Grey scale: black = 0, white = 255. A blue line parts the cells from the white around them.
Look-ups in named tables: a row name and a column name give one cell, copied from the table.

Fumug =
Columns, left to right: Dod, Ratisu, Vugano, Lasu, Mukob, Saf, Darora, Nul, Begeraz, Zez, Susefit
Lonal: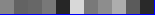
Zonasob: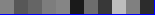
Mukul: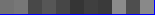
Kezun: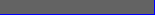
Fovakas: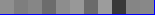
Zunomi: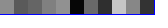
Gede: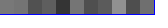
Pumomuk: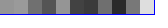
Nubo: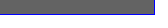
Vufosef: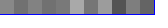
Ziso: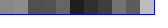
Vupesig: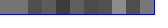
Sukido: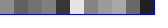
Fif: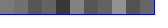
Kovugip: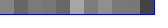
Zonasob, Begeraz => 189
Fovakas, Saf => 152
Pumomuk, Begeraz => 42
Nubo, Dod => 99
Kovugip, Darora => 124
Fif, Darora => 86
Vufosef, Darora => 118
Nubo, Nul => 99
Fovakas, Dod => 143
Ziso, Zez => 92
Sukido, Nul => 155
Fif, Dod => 122
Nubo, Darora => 99
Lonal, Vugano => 103
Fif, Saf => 130
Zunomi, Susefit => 51
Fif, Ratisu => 113
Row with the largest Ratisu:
Pumomuk

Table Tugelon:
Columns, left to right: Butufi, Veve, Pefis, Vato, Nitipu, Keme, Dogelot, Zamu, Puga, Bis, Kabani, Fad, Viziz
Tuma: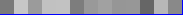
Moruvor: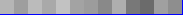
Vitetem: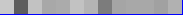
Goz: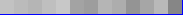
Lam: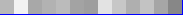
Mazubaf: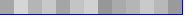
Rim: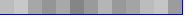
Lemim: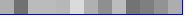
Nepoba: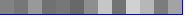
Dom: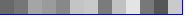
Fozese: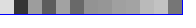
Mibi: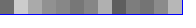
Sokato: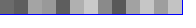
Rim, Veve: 200
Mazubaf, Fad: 184
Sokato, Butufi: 107
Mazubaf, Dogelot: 209
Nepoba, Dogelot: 142
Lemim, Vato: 187
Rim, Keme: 133
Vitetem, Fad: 161
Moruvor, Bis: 120
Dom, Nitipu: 136
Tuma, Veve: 199
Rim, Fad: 197
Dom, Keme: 196
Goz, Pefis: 181
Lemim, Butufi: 175
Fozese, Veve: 53
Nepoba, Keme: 104
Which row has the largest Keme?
Lemim

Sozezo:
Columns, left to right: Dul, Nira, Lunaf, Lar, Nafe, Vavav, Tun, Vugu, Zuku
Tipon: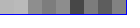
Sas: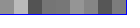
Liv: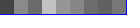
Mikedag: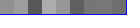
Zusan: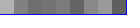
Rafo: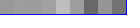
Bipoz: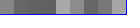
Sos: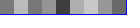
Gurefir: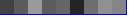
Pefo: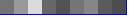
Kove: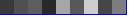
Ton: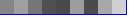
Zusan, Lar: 116
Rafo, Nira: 157
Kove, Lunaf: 93
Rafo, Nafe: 190
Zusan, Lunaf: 110
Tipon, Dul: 183
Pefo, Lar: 103
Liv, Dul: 69
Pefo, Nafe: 82
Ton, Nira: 159
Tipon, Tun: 124
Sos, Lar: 149

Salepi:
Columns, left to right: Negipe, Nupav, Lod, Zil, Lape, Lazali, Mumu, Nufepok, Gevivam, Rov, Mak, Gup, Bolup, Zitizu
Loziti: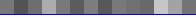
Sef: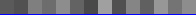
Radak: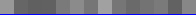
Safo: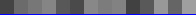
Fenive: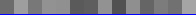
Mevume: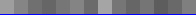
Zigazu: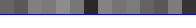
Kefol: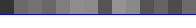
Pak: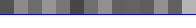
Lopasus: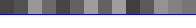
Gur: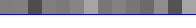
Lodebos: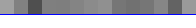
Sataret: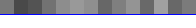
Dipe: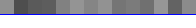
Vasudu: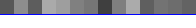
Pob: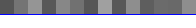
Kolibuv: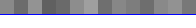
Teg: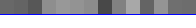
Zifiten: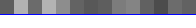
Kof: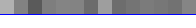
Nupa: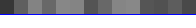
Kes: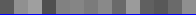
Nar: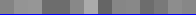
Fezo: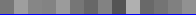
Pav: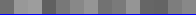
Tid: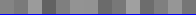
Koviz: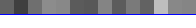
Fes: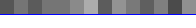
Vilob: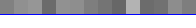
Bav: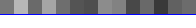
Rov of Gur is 118
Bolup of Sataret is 104
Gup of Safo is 152
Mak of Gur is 107
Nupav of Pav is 152
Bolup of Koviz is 136

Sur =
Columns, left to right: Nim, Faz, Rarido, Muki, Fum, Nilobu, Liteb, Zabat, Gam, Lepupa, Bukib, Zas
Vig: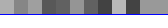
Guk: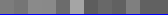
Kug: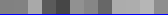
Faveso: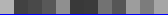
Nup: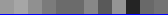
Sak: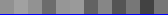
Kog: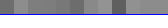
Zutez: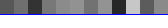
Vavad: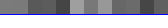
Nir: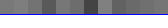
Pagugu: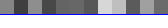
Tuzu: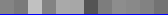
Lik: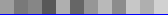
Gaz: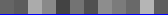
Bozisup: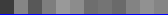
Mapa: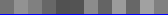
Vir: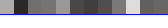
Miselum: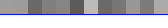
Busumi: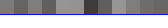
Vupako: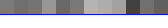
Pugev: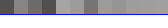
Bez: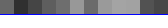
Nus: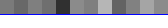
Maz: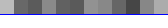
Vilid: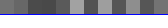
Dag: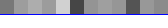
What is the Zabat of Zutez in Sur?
147
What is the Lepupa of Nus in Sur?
129
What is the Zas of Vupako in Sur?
97
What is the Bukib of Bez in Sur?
82
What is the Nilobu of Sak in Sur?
154
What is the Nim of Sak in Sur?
145
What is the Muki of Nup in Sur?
123
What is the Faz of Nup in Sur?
166
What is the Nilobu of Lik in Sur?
102
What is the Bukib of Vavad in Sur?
70
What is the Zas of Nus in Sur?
139
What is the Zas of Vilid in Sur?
115
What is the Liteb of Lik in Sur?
150
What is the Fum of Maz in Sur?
97
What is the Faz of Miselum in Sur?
156
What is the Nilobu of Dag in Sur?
70

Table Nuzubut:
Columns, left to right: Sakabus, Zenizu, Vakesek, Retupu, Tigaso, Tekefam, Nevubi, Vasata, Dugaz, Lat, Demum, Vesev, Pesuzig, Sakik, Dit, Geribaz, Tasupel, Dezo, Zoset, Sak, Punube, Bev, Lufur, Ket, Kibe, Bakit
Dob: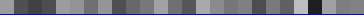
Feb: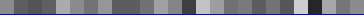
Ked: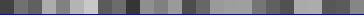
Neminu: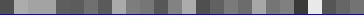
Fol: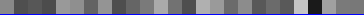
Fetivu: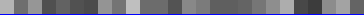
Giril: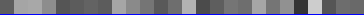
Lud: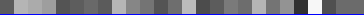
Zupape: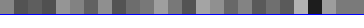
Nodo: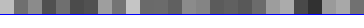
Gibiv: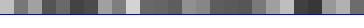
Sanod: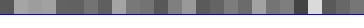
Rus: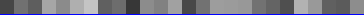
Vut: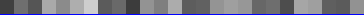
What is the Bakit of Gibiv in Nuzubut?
108
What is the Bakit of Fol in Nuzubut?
120
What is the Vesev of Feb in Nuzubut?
161
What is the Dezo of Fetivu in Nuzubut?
100
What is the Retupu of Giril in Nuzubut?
141
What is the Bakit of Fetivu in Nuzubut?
100
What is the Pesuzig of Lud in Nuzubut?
110
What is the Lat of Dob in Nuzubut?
103
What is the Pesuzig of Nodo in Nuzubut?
96
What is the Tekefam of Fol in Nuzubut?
143
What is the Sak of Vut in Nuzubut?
110

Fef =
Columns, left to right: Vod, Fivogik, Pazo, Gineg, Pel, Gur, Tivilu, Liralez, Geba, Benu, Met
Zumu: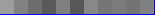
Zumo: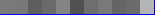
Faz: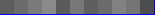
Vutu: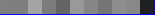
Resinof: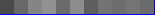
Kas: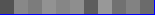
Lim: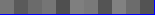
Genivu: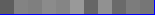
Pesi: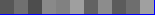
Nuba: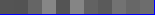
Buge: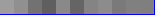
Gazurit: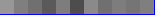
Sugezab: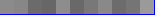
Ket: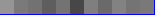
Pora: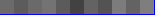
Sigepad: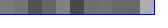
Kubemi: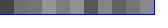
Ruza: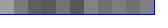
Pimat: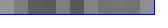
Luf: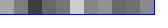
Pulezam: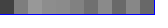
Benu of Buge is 128
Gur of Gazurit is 77
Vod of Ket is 149
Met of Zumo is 181
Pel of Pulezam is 139
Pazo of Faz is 122
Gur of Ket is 71
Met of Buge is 127
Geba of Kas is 113
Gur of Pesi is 159
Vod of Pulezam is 66

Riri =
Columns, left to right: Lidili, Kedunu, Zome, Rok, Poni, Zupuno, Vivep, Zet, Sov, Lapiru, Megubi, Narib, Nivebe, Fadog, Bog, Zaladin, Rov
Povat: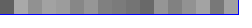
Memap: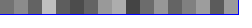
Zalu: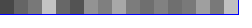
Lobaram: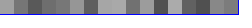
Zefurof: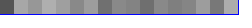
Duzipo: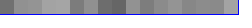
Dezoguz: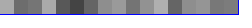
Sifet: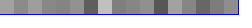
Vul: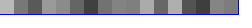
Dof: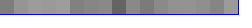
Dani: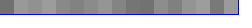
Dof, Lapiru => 137
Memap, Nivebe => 100
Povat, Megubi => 105
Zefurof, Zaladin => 120
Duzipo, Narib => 139
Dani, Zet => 149
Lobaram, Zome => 89
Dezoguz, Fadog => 142
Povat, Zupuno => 135
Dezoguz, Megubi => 146
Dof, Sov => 100
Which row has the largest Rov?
Zalu

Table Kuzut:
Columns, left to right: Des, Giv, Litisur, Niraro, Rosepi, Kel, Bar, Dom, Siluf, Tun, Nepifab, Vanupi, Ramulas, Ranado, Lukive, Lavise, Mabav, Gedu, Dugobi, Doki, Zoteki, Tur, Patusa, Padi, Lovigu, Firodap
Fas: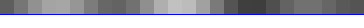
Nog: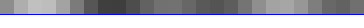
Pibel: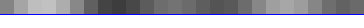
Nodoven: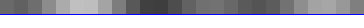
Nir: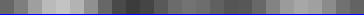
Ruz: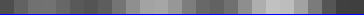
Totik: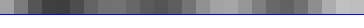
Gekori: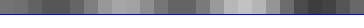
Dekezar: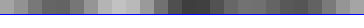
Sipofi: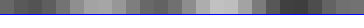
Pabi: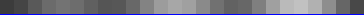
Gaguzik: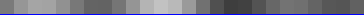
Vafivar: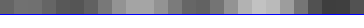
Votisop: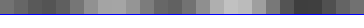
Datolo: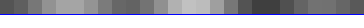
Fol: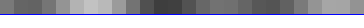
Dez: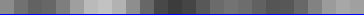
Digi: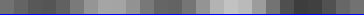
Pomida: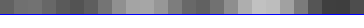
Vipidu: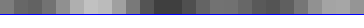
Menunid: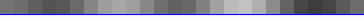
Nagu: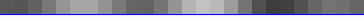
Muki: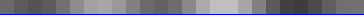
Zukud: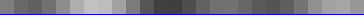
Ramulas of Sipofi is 112
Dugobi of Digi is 156
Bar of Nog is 86
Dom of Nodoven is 164
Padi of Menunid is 70
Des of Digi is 113

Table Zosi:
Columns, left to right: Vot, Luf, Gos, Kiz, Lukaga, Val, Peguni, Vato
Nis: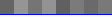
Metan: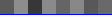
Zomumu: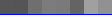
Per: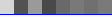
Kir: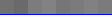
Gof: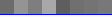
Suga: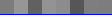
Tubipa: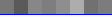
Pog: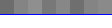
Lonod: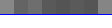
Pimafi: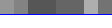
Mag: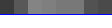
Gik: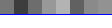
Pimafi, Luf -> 131
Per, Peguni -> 112
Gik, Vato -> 146
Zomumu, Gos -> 111
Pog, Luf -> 132
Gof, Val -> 112
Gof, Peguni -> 116
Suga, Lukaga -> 140
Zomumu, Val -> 100
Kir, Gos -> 124
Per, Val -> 121
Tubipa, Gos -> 135
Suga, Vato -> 125
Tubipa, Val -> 173
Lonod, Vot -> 136
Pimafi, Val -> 101
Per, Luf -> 82

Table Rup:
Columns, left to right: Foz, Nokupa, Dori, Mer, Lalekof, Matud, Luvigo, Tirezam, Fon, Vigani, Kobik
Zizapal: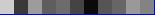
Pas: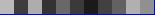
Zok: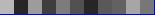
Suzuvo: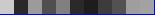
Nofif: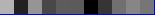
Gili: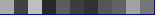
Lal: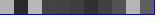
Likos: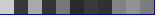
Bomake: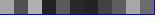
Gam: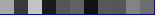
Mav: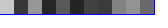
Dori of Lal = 184
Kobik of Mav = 105
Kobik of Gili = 118
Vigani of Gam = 131
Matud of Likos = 42
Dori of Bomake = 176
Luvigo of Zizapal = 10
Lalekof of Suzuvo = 128
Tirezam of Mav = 58
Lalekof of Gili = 93
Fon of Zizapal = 102
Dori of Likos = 169
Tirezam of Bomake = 67
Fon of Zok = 98
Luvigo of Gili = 50
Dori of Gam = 196

